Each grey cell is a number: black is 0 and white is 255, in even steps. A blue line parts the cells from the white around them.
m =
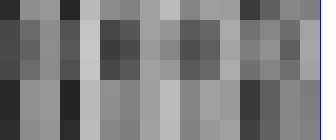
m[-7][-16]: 42
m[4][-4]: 58
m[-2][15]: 126
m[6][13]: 98
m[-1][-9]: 162
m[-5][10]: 94
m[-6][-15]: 107
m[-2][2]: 152
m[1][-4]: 114
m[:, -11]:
[140, 70, 61, 71, 143, 142, 133]
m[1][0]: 73
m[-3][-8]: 187
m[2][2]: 141
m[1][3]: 82
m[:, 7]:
[160, 160, 153, 161, 158, 158, 162]
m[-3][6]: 130
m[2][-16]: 75
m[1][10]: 103
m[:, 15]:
[127, 163, 165, 162, 125, 126, 129]
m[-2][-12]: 185
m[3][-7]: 91
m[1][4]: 195
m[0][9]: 132
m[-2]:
[40, 143, 152, 37, 185, 142, 130, 158, 187, 132, 160, 153, 59, 95, 135, 126]
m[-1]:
[46, 139, 150, 44, 187, 133, 127, 162, 185, 130, 152, 161, 65, 98, 135, 129]
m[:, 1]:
[142, 107, 98, 108, 143, 143, 139]
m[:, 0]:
[42, 73, 75, 73, 40, 40, 46]
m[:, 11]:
[156, 170, 163, 171, 153, 153, 161]
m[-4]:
[73, 108, 140, 81, 195, 71, 88, 161, 151, 91, 104, 171, 113, 132, 112, 162]

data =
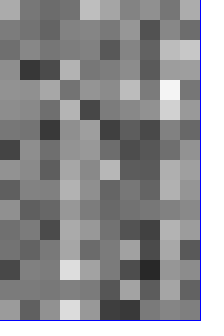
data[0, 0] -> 171
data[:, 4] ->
[190, 133, 129, 119, 148, 71, 158, 152, 137, 143, 124, 152, 107, 162, 123, 152]
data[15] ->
[155, 96, 145, 220, 152, 62, 57, 122, 133, 127]
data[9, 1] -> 130
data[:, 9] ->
[172, 109, 199, 158, 118, 153, 104, 146, 159, 149, 137, 156, 89, 140, 98, 127]
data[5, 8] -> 209
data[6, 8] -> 129
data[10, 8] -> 129
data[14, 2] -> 120
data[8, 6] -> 92
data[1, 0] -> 124
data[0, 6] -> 131
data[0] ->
[171, 119, 108, 114, 190, 165, 131, 144, 118, 172]
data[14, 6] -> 163
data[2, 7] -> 98
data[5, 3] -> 180
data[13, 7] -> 40
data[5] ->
[141, 137, 111, 180, 71, 124, 136, 145, 209, 153]
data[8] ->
[146, 138, 94, 166, 137, 183, 92, 90, 175, 159]
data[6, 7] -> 73
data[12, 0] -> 115
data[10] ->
[144, 95, 103, 151, 124, 105, 114, 119, 129, 137]
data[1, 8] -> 135
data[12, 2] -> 121
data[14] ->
[123, 123, 120, 128, 123, 86, 163, 92, 165, 98]
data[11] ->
[112, 123, 75, 170, 152, 114, 83, 65, 179, 156]

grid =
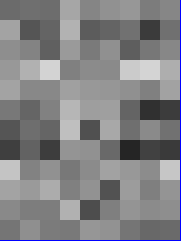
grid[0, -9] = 107
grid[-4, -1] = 198
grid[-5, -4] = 105
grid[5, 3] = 182
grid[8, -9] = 196
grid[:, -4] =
[145, 100, 144, 138, 150, 159, 168, 105, 162, 82, 127, 146]
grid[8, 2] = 145
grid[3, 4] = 139
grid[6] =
[85, 110, 101, 191, 80, 168, 111, 138, 113]
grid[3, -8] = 177
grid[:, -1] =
[134, 112, 135, 174, 162, 60, 113, 58, 198, 148, 142, 106]
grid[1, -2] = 59
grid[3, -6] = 128
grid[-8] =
[163, 136, 136, 160, 152, 150, 144, 128, 162]
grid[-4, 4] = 139
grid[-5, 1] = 98
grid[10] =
[137, 125, 125, 177, 77, 127, 148, 139, 142]
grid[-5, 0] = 63
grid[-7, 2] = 129
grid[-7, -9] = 120
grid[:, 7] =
[124, 59, 119, 212, 128, 48, 138, 65, 140, 127, 139, 104]
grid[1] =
[163, 85, 100, 178, 92, 100, 113, 59, 112]
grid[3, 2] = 211
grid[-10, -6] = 154
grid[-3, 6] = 156
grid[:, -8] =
[111, 85, 131, 177, 136, 101, 110, 98, 130, 154, 125, 143]
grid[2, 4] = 122

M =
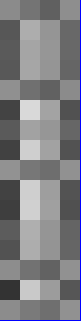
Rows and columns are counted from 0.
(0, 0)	139
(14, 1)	201
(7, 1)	207
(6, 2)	150
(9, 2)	158
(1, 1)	173
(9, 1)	207
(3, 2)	149
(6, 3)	102
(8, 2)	110
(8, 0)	146
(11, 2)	149
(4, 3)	139
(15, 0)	140
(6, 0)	90
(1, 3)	104
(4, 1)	112
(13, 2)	98
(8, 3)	145
